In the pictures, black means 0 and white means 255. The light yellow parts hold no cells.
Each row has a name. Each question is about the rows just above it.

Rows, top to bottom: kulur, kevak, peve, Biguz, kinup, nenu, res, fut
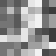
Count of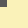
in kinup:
2
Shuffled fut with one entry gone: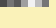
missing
[201]
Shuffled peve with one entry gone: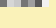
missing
[103]
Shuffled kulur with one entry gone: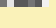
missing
[146]
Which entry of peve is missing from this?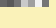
[214]
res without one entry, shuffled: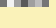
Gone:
[131]

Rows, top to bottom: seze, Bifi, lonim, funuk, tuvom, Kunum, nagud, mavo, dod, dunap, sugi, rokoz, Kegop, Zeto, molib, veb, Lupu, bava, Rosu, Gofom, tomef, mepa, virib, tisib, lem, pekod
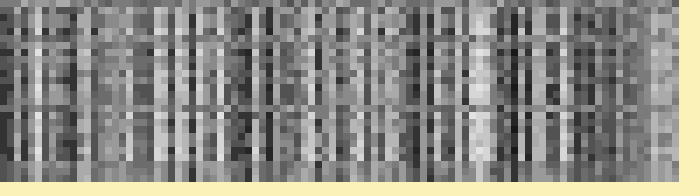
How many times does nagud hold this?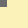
14
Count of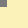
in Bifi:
15
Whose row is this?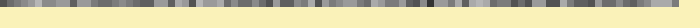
nagud

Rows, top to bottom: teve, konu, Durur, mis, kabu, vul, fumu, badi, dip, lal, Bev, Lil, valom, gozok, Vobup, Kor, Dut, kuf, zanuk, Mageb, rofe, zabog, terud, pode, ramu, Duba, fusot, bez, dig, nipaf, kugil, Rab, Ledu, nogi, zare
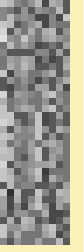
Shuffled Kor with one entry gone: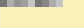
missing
[104]
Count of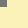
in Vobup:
4

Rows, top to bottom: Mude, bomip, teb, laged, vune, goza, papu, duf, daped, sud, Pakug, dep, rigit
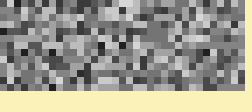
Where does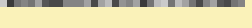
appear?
daped
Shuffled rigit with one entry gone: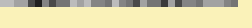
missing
[174]
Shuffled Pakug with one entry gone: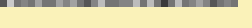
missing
[44]
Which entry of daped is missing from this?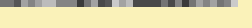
[147]
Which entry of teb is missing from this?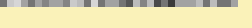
[100]
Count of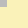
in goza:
7

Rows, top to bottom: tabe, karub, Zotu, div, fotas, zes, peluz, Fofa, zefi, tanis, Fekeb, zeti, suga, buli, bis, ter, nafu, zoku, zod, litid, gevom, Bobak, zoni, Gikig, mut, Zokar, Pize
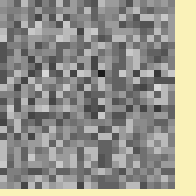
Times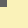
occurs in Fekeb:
3
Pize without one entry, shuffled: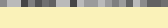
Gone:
[170]

